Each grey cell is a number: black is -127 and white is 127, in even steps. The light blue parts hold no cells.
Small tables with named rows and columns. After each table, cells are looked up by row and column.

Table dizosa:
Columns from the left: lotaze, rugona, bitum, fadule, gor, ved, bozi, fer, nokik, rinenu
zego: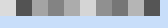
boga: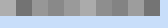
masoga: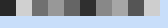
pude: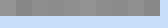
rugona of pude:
7
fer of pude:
11
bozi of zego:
16
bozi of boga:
14
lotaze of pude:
20
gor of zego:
44
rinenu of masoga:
78
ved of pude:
19
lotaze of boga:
46
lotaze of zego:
91
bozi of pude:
13
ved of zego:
85
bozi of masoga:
8
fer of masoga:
38
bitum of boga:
23

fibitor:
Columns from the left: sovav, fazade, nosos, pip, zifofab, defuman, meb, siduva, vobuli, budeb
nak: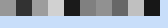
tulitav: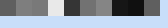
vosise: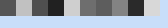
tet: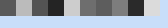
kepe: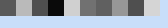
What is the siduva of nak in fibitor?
-24
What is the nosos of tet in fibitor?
-44
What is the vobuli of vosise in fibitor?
-85
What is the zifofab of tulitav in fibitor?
-74
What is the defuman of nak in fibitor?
0
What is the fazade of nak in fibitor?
-77
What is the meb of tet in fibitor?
-34
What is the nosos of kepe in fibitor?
-48
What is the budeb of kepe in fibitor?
85
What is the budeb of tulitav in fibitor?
-32
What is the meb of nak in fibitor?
17
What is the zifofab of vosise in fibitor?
79
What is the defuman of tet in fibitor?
-17
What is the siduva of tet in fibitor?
-2
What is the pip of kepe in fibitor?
-117
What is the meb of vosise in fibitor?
-34
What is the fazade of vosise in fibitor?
65

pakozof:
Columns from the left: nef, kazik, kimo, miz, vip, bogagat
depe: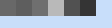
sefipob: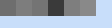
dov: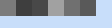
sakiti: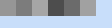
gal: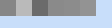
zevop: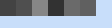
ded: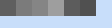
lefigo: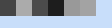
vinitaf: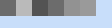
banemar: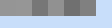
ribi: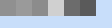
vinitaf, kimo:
-44
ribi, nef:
16
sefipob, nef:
-17
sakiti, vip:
-20
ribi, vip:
-19
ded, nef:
-32
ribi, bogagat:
-37
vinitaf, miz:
-19
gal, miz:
10
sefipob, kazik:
-2
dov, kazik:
-65
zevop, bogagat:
-31
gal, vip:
12
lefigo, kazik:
43
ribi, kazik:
26
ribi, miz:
80
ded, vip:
-35
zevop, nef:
-60
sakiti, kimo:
38
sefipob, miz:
-69
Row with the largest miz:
ribi

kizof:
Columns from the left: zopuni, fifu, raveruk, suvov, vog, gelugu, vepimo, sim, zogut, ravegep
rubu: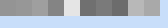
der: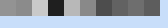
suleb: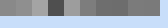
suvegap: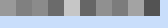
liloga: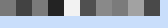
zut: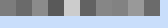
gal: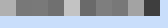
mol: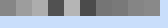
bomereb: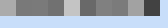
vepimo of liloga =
9
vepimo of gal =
-1
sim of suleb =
-18
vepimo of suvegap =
16
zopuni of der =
19
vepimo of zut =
6
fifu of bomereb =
-6
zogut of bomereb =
34
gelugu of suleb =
-2
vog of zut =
76
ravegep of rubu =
41

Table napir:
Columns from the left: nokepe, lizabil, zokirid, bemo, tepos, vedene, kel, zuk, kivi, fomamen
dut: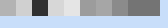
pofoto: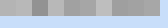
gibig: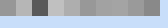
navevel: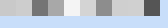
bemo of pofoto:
56
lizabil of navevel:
77
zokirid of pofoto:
18
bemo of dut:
87
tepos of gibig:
46
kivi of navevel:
80
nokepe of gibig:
23
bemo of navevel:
40
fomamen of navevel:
-42
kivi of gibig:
26
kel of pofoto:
62
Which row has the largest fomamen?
pofoto

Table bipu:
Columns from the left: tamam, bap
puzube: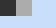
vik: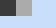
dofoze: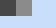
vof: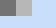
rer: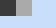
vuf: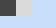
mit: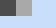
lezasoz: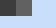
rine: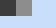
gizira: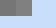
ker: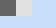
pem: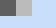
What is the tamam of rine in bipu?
-67
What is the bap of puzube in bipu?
44
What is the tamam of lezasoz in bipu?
-66
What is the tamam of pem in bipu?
-32
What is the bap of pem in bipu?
59
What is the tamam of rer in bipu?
-69
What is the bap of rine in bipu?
13
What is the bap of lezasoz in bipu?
-30
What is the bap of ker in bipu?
97
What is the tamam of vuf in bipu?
-58
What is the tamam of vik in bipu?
-69
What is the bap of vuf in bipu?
90

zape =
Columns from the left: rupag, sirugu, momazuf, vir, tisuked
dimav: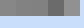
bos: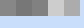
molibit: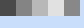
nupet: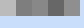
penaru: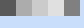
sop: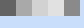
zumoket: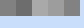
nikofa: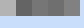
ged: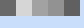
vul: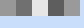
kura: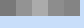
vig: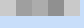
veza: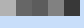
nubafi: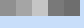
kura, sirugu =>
19
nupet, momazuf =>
8
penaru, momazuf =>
75
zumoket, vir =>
29
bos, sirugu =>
-8
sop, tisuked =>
10
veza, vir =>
1
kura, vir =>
13
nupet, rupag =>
59
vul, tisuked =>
26
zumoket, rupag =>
1
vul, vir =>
-33
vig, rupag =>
74
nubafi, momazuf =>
69
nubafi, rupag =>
16
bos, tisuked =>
44

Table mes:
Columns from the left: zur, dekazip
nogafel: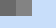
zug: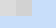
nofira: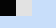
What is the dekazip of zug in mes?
82
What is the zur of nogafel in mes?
-21
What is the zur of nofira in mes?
-123
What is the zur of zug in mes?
91
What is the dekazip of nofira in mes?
98
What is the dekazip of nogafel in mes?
3

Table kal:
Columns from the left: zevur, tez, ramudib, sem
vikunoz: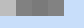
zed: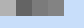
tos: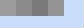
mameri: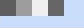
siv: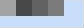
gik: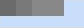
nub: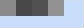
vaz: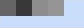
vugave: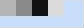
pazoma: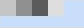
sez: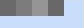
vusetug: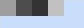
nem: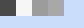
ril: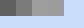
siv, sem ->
-4
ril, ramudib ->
30
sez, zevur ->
-21
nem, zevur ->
-54
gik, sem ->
8
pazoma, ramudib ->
-36
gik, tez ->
-6
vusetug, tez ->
-50
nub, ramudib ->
-46
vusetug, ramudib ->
-77
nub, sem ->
17
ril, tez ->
-4
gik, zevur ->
-20
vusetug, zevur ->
30
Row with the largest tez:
nem

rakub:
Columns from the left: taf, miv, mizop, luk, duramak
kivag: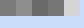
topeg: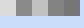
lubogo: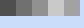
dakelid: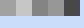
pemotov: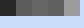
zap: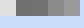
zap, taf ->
96
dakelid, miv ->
70
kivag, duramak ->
85
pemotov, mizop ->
-25
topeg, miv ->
10
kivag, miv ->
14
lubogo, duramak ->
34
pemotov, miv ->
-35
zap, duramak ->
26
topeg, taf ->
91
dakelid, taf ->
33
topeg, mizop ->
64
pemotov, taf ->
-87
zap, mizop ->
-13
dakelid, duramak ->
-55
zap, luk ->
11
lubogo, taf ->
-48
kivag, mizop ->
-21
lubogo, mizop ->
16

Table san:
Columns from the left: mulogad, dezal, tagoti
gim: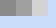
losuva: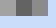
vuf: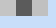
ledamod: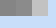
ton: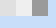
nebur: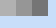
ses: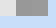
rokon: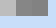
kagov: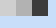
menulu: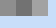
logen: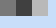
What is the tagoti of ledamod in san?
66
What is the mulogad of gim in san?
9
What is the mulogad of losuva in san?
35
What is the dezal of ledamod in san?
11
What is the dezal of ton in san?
111
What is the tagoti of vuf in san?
64
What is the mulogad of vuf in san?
68
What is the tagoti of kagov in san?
-67
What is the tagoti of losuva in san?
11
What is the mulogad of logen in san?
-7
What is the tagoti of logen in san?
57
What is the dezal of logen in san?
-63
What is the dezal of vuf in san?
-36
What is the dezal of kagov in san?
50

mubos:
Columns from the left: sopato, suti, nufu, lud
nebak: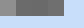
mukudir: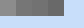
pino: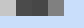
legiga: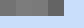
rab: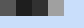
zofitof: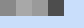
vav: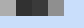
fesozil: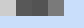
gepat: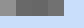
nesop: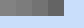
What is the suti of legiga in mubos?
-3
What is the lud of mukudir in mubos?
-22
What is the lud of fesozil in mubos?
-6
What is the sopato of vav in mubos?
45
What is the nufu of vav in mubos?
-69
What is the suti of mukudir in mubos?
-9
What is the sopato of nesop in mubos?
3
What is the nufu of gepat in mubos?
-24

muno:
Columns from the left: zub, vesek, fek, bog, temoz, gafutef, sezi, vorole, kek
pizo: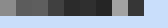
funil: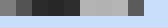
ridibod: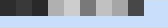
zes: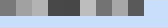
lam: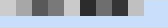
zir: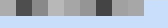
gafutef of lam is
-83
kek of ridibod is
-56
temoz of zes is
-56
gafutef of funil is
52
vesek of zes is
33
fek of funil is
-84
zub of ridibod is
-82
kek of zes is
-38
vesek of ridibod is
-70
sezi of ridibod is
65

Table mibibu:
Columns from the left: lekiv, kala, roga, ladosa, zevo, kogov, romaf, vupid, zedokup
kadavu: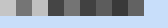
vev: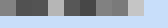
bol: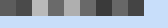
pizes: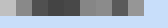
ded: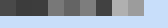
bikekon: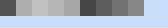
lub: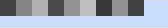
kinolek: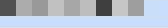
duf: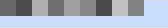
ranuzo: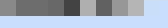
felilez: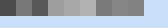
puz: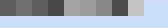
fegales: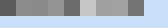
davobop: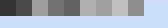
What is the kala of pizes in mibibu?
9
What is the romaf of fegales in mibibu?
32
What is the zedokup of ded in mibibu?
28
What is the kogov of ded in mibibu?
-2
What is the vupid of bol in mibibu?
-24
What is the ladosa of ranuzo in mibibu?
-24
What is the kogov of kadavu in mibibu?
-62

